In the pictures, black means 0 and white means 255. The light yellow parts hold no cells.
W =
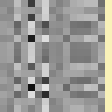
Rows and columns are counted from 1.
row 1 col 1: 140
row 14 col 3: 105
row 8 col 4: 161
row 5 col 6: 147
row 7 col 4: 163
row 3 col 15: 111
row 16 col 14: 164
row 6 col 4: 147
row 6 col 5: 28
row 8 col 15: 170
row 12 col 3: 100
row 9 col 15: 174
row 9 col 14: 140
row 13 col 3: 183
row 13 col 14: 189
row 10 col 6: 164
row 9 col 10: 155
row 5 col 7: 120
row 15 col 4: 162
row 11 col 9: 145
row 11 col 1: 151
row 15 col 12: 160
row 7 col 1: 157
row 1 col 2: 142
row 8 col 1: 157
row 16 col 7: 214
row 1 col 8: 153
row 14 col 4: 134
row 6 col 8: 154
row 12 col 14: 131
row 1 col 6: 172
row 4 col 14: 134
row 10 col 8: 148
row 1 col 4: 152
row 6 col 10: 115
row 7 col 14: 143
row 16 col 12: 177
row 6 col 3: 184
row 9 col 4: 160

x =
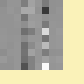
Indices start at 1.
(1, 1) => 141
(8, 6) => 150
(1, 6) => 150
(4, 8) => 150
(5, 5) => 125
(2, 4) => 169
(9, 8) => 151
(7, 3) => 150
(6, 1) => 150
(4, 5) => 158
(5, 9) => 154
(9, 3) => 150
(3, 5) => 154
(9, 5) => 130
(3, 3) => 151
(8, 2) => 149
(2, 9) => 149
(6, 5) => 151
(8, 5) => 161
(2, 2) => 151
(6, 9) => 152
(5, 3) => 147
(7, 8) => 150
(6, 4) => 139
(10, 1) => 145
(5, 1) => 149
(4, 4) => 143

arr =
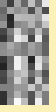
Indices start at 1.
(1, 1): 134
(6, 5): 69
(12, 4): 163
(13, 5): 201
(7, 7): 98
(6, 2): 108
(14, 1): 50
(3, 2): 38
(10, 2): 109
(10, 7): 131
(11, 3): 181
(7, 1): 138
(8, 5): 156
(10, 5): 76
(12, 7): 100
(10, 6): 230
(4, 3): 137
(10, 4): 188
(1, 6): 114
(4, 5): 179
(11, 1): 75
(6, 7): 89
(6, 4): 212
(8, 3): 139
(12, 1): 69
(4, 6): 132
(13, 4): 151
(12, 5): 78
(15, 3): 249
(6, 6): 232
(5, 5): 112
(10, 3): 241
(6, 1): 53
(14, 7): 125

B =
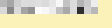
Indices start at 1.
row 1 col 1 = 183
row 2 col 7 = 247
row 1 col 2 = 166
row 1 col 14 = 237
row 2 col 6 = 252
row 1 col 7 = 218
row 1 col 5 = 219
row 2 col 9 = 192

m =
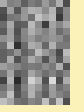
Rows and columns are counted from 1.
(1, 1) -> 171
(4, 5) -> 186
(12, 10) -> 172
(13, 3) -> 76
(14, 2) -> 190
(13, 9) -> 112
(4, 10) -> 167
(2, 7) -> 140
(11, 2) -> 165
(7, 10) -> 121
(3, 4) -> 153
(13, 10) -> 130
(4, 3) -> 90
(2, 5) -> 177
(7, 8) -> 178
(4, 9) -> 135
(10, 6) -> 118
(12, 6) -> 176
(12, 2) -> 181
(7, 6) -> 161
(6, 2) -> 161
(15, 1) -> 191
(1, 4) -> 96
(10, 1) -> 159
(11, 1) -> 117
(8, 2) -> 110
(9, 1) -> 98
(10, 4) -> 114
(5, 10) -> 132
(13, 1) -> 114
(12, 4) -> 114
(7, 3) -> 49
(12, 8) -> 218
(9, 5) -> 169
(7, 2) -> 187
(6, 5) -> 153
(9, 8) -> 141

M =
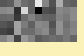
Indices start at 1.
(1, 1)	87
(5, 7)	138
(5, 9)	145
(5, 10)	119
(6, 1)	129
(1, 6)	232
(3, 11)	139
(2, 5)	100
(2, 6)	4
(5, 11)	133
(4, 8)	82
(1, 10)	101
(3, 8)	97
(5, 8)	96
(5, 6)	128
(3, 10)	121
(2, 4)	215
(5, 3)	160
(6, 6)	91

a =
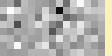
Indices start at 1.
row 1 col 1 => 155
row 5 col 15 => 172
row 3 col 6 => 124
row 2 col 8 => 153
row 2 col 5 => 175
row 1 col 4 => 187
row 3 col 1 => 126
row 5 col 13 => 156
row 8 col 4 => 161
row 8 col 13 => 174
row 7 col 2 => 177
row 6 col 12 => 148
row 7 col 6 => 204
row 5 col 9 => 149
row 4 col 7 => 188
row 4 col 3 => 78
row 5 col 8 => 87
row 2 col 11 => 195
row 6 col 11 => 202
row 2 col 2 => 253
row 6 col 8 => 161
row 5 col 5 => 174
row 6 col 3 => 149
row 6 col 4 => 178
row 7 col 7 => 228
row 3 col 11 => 125
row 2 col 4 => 183
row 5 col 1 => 158
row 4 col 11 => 169
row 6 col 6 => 159
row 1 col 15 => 193
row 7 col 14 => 157
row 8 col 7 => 179

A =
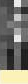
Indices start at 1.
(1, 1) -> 74
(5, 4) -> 115
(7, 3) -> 104
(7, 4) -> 46
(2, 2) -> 73
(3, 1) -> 92
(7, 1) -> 99
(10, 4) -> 33
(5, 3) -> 170

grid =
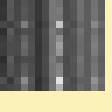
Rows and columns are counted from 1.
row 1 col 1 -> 50
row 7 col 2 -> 76
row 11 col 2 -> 82
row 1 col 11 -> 86
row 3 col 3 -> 70
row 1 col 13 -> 92
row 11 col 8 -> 117
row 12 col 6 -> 48
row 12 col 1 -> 80
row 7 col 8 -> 115
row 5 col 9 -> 106
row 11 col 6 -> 54
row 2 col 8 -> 118
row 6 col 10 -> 79
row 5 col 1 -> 48
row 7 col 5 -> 81
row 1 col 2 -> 89
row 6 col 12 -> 108
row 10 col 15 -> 97
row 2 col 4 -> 88
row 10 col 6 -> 55
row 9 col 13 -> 91
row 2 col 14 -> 116
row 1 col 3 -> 68
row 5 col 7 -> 76
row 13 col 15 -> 103
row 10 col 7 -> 75
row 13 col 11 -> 79
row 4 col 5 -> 84
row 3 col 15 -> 95
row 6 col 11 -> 83
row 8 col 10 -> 80
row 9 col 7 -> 76
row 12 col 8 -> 110
